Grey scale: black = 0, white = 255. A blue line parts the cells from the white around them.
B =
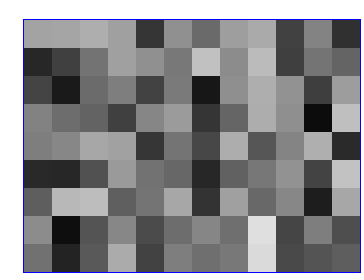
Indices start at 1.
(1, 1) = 163
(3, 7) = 23
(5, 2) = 135
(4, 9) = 173
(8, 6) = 109
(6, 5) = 114
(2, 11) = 116
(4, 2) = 109
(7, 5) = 116
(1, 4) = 160
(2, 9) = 187
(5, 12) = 42
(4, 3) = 99
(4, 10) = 143
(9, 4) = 171
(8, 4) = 135
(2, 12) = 100
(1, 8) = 158
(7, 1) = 94
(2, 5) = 144
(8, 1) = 140
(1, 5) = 53
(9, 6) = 126
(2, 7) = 193
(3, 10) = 146
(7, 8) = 160
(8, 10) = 69
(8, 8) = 111
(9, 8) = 120
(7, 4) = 95

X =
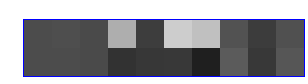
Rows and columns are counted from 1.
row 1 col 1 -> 76
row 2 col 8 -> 91
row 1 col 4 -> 174
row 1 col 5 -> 61
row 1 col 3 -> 74
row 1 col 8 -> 82
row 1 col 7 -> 192

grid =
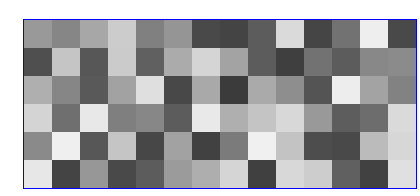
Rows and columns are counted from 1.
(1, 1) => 153
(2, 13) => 136
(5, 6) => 162
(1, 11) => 69
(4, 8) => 175
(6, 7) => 174
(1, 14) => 73
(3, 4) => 162
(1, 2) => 134
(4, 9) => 196
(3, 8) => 59
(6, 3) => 151
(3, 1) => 175
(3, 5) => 223
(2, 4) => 203
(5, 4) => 197
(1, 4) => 204
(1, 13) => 238
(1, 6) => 149
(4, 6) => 92
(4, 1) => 212
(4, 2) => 111
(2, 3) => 87
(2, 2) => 197

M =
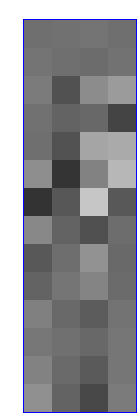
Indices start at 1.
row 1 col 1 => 111
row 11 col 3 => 92
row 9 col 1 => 88
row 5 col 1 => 111
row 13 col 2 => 106
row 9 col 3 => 146
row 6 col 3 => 130
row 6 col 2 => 52
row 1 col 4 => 111
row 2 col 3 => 108
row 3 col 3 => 140
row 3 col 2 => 81
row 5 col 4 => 170
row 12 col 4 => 118
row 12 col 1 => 119
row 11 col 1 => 128
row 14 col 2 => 99
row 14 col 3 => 72

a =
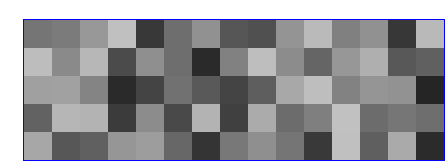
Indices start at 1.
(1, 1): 117
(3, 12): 130
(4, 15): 110
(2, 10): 140
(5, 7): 52
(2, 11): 101
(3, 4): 42
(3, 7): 89
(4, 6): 73
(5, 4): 150
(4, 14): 118
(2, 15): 96
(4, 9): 171
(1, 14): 55
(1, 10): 148
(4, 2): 182
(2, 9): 190
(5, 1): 167
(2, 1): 189
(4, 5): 140
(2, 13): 175
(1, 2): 123

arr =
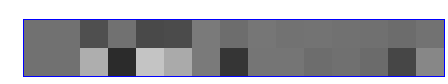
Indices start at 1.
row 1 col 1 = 113
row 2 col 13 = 107
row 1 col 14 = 108
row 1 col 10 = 114
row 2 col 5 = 196
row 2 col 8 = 53
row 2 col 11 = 109
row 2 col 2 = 113

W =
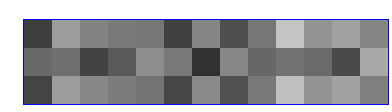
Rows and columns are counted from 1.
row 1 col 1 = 62
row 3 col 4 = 124
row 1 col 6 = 65
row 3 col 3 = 135
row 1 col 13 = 132
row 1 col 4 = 122
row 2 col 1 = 105
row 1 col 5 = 118
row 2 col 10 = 113
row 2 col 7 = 49
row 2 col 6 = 120
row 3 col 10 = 191
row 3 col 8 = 80

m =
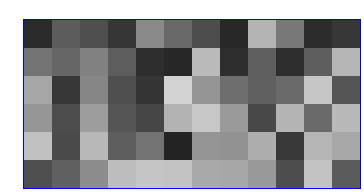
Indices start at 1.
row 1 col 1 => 42
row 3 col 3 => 134
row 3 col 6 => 210
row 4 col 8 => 154
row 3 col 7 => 149
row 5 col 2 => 75
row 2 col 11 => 94
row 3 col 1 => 166
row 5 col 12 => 168
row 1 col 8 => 40
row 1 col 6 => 104
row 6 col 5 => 197
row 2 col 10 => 46
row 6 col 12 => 91
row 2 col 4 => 93
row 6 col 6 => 195
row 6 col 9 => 153
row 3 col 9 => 96
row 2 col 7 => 186
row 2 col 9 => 95
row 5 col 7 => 148
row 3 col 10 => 106
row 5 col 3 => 184
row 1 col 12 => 55
